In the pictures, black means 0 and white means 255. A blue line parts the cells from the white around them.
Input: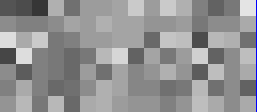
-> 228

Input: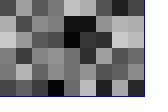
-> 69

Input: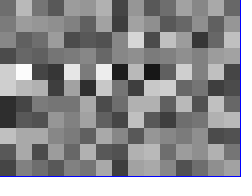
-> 103

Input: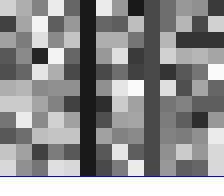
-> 58

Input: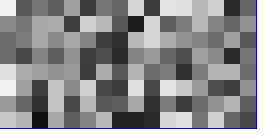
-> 102

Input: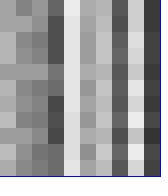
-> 58

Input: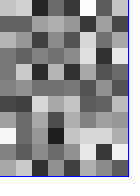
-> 195

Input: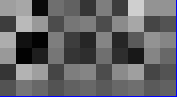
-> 147

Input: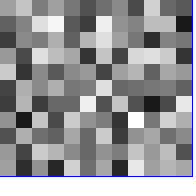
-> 89
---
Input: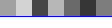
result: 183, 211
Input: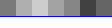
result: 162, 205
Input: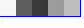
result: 57, 246
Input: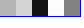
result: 18, 252
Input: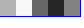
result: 103, 248
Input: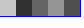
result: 101, 199
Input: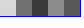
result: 58, 216
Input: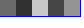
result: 200, 200
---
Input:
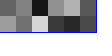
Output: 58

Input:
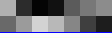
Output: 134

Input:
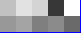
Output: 127

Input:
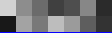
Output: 155

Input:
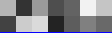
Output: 93

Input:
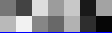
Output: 178

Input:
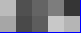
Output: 93

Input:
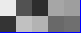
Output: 179

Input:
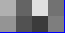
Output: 81
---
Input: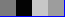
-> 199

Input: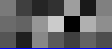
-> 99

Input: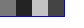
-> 195

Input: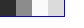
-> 250

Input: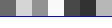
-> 50

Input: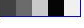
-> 5
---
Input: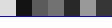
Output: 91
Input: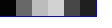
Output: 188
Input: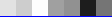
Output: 253
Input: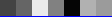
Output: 234
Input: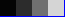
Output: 112
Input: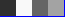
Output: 101
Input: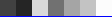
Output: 217
